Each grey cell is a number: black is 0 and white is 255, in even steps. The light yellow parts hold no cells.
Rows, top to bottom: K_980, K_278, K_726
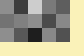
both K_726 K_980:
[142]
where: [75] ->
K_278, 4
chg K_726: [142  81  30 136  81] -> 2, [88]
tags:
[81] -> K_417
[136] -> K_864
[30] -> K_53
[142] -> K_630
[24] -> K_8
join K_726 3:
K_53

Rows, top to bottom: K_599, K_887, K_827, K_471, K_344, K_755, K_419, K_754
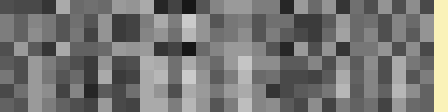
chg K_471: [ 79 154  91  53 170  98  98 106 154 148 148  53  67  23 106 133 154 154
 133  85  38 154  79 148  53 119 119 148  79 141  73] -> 11, [154]
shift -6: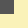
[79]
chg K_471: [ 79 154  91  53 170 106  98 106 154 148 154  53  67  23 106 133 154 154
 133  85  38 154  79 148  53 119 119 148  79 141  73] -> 6, [98]
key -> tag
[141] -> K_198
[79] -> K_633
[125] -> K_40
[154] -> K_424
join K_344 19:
K_198
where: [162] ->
K_827, 25
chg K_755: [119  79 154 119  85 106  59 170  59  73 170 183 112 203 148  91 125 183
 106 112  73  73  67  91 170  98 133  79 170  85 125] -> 10, [67]

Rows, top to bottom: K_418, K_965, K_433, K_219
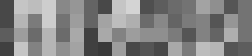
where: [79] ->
K_418, 11
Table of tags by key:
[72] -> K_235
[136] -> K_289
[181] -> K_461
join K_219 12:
K_235
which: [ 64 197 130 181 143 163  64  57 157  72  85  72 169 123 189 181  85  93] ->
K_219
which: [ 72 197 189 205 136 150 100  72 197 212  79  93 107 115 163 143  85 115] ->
K_418
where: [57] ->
K_219, 8

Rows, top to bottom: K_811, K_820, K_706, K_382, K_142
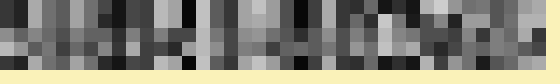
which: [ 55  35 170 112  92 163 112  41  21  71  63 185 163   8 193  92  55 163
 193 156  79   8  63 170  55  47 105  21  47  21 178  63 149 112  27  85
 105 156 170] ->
K_142
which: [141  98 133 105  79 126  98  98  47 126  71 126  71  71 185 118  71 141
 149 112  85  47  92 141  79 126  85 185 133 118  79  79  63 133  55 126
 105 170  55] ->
K_706
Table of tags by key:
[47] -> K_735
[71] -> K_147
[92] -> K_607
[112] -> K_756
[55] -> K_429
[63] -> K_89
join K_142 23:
K_89

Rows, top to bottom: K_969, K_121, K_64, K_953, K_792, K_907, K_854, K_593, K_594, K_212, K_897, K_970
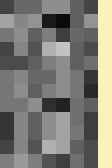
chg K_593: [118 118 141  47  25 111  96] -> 5, [33]
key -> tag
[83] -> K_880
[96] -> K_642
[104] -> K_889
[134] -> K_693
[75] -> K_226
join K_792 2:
K_226

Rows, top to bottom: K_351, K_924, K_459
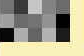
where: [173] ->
K_459, 2
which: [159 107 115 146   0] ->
K_924
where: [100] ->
K_459, 3

